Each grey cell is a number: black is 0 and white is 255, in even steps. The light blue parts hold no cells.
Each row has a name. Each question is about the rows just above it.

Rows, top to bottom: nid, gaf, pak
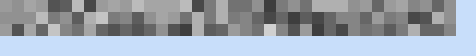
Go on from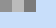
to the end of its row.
| 145 |  93 | 176 | 196 | 123 | 133 |  93 | 145 | 165 | 155 | 114 | 176 | 123 | 176 | 123 | 133 | 102 |  72 | 102 |  62 |  93 |  72 | 102 | 133 | 133 | 102 | 155 | 123 | 133 |  72 |  83 | 176 | 145 |
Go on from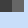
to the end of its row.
|  72 | 133 | 114 | 123 |  93 | 123 | 176 | 102 | 102 | 133 |
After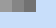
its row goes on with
| 208 | 133 |  83 | 155 |  62 | 102 |  72 | 133 | 114 | 123 |  93 | 123 | 176 | 102 | 102 | 133 |
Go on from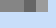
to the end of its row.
| 123 | 133 |  72 |  83 | 176 | 145 |
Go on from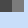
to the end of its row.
| 176 | 114 | 114 | 145 |  62 | 123 | 145 | 114 | 176 | 176 | 176 | 145 | 155 | 102 | 155 | 165 | 133 | 145 | 102 | 145 |
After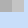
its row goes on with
| 123 | 133 |  93 | 145 | 165 | 155 | 114 | 176 | 123 | 176 | 123 | 133 | 102 |  72 | 102 |  62 |  93 |  72 | 102 | 133 | 133 | 102 | 155 | 123 | 133 |  72 |  83 | 176 | 145 |
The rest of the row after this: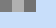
| 114 | 145 |  62 | 123 | 145 | 114 | 176 | 176 | 176 | 145 | 155 | 102 | 155 | 165 | 133 | 145 | 102 | 145 |

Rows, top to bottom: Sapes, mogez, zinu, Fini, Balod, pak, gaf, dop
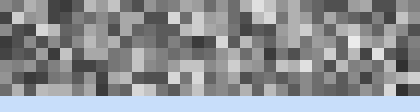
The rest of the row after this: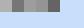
| 235 | 168 | 148 | 186 |  91 | 128 |
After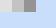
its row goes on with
| 177 | 118 | 100 |  80 |  80 | 157 | 168 |  80 |  80 | 148 | 128 |
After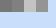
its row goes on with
| 128 | 109 | 128 | 100 | 109 | 148 | 177 | 109 | 157 |  59 | 118 |  80 | 128 | 138 | 206 | 100 | 186 |  68 | 224 |  91 |  68 | 118 |
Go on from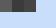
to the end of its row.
| 118 | 128 |  91 | 148 |  68 | 168 | 186 |  91 |  80 |  80 | 215 | 118 | 215 | 100 | 138 | 168 |  80 | 109 | 118 |  91 | 118 | 138 | 109 | 148 |  91 | 138 |  68 | 128 | 157 | 177 | 206 |
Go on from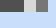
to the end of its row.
| 215 | 100 | 138 | 168 |  80 | 109 | 118 |  91 | 118 | 138 | 109 | 148 |  91 | 138 |  68 | 128 | 157 | 177 | 206 |

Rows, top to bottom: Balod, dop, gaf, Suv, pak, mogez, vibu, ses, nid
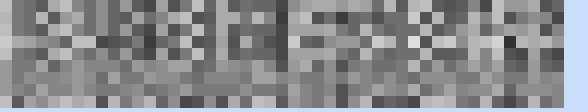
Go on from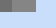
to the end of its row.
| 133 | 121 | 161 | 161 | 133 | 142 | 121 | 121 | 142 | 121 | 152 | 133 | 121 | 142 | 121 | 111 | 142 | 142 | 142 | 121 | 121 | 161 | 142 | 121 | 121 | 152 | 133 | 142 |
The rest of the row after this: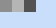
| 102 |  91 |  72 | 181 | 190 | 181 | 121 | 111 | 181 | 102 |  72 | 102 | 181 | 111 | 133 |
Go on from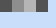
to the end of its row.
| 102 |  91 |  72 | 181 | 190 | 181 | 121 | 111 | 181 | 102 |  72 | 102 | 181 | 111 | 133 |
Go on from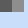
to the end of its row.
| 152 | 152 | 111 | 202 | 181 | 111 | 222 |  82 | 190 | 202 | 142 | 181 | 190 | 211 |  50 | 181 | 170 | 181 | 152 |
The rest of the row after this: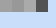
| 133 |
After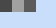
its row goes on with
| 72 |
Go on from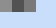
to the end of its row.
| 133 | 111 | 111 | 121 | 181 | 111 | 152 | 111 | 133 | 161 | 133 | 161 | 102 |  91 | 152 | 102 |  91 |

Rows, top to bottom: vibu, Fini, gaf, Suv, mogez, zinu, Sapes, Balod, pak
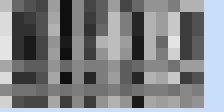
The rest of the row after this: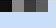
| 189 | 125 |  38 | 178 | 157 | 200 |  60 |  81 |
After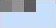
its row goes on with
| 104 | 136 | 136 | 114 | 157 | 157 |
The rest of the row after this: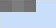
| 114 | 125 | 104 | 114 | 125 | 125 | 114 | 136 | 125 |
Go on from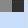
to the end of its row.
| 104 | 189 | 125 |  38 | 178 | 157 | 200 |  60 |  81 |
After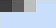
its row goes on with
| 125 |  38 | 178 | 157 | 200 |  60 |  81 |
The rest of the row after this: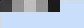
| 178 | 125 | 209 |  60 |  93 |
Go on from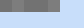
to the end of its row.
| 104 | 114 | 125 | 125 | 114 | 136 | 125 |

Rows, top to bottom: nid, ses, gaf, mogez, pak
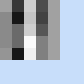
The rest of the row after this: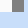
| 161 |
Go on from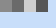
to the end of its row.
| 161 |
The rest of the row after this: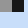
| 240 | 128 | 161 |
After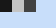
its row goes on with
| 161 |
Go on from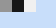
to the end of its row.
| 128 | 161 |
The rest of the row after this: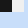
| 128 | 161 |

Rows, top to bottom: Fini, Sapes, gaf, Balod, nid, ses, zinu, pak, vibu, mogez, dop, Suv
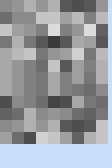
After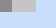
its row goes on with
| 159 | 186 | 128 | 186 |
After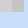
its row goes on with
| 159 |  98 | 177 | 197 |
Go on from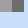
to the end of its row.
|  78 | 209 | 197 | 159 |  98 | 177 | 197 |
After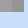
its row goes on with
| 128 | 220 | 128 | 149 | 220 |  98 |

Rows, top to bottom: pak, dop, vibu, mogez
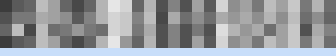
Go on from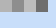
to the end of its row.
| 142 | 101 |
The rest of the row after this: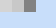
| 189 |  72 | 170 | 110 | 142 | 110 | 170 | 151 | 170 | 142 | 180 | 142 | 189 | 110 | 142 | 101 |

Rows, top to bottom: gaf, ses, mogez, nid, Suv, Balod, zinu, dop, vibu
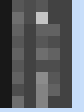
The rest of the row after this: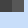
| 77 | 66 |
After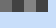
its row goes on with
| 66 |
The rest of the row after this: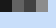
| 87 | 66 |
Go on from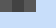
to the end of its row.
| 77 | 66 |

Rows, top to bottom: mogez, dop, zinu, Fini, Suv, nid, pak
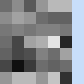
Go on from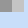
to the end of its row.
| 49 |
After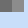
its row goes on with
|  89 | 150 | 185 | 185 |
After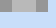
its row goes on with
| 196 |  49 |

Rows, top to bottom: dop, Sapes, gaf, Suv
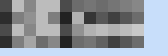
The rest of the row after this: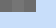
| 117 | 126 | 135 |
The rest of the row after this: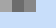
|  34 | 108 | 117 |  97 |  64 |  87 | 108 |
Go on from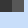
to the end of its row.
|  64 |  87 | 108 |
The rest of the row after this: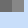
|  34 | 108 | 117 |  97 |  64 |  87 | 108 |

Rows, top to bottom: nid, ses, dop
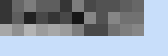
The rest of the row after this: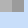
| 167 | 155 | 125 |  72 |  72 | 113 | 125 | 134 |
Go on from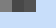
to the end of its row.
|  82 |  94 | 103 |

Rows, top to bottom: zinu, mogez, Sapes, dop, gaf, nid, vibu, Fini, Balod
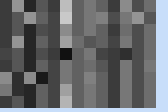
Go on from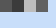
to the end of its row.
| 119 |  97 |  59 | 139 |  77 | 109 |
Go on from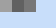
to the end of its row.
|  97 |  59 | 119 |  77 | 109 |
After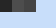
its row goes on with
| 139 |  97 | 119 |  97 |  59 | 109 |  77 | 109 |
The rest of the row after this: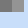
| 86 |
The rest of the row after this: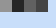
| 160 | 109 |  86 |  97 |  68 | 119 |  77 | 109 |
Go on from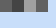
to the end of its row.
| 119 |  97 |  59 | 119 |  77 | 109 |
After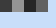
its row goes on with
|  68 | 160 | 109 |  86 |  97 |  68 | 119 |  77 | 109 |

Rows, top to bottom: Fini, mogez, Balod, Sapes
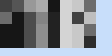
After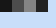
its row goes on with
| 212 |  65 | 190 |
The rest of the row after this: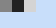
|  65 | 190 |
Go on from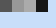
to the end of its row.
| 212 | 200 | 108 |

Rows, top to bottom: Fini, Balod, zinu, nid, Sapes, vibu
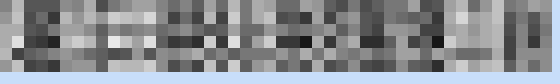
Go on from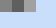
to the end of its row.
| 107 | 183 | 119 | 172 | 161 | 107 | 107 | 161 | 150 |  95 |  77 | 119 |  77 |  95 | 119 | 119 | 161 |  77 |  86 | 161 | 183 | 107 | 150 | 193 | 119 | 131 | 161 | 150 |
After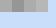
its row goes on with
|  77 | 131 |  77 | 119 |
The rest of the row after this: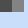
|  77 | 119 |
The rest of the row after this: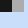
|  56 | 140 | 172 |  46 |  46 |  95 | 161 |  67 |  95 |  23 | 204 | 172 | 161 | 172 | 183 |  67 | 131 |  56 | 131 |

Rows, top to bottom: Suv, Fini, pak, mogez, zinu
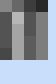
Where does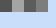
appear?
mogez
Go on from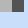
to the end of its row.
| 125 |
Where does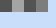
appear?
pak

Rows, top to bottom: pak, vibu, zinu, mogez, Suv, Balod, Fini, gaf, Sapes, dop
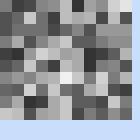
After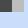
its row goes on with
| 82 |
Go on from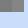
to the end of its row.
| 82 |
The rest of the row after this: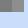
| 142 |
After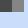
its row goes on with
| 142 | 189 |  51 | 161 | 142 | 209 | 228 |

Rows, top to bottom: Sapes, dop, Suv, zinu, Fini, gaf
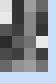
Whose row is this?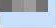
gaf
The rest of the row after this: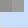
| 114 |
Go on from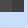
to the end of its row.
| 135 |  63 |
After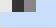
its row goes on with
| 63 |
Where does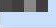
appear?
Fini
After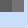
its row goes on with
| 232 |

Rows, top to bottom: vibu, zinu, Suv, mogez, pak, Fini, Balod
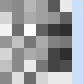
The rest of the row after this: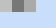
| 129 | 119 |
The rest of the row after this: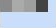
| 46 |
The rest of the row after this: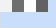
| 57 | 46 |

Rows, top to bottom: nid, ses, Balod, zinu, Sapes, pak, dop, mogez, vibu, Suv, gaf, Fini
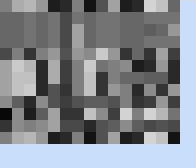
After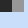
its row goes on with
| 41 |
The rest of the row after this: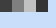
| 127 | 103 | 103 |  94 |  94 |  41 |
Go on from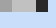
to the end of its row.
| 172 |  62 | 127 | 193 |  52 | 127 | 103 | 103 |  94 |  94 |  41 |
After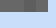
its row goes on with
| 151 |

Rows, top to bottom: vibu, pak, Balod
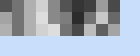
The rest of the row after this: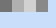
|  83 |  53 |  63 | 155 |  73 |
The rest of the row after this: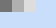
| 137 | 125 |  44 | 115 | 200 | 104 |

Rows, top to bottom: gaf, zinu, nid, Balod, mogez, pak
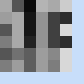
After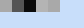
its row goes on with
| 204 |
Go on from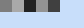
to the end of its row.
| 44 |
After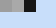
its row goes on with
| 147 |  64 |  44 |
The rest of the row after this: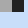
| 147 |  64 |  44 |
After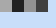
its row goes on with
| 44 |
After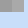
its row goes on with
|  22 | 147 |  64 |  44 |

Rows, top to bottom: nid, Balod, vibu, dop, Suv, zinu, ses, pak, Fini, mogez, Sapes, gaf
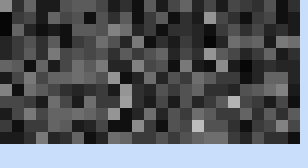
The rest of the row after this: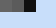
| 100 |  27 |  71 | 110 |  91 | 121 |  37 |  37 | 130 |  71 |  82 |  16 | 121 |  27 |  16 | 140 |  27 |   6 |  37 |  48 |  37 |  37 |
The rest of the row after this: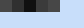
| 16 | 27 |
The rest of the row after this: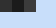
|  37 |   6 |  37 | 110 |  91 | 100 |  27 | 121 | 110 |

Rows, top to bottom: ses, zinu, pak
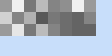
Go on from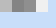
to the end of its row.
| 154 |
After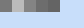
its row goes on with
| 100 |
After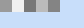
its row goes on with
| 143 | 240 | 154 |

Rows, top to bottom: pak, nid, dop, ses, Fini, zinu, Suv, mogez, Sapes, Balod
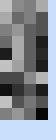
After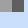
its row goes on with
| 28 |
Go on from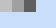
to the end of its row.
| 28 |
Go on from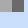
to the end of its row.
| 127 |  83 |
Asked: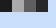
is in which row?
Fini
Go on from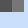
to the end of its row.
| 83 |
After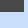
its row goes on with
| 138 | 181 |
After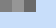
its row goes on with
| 7 |

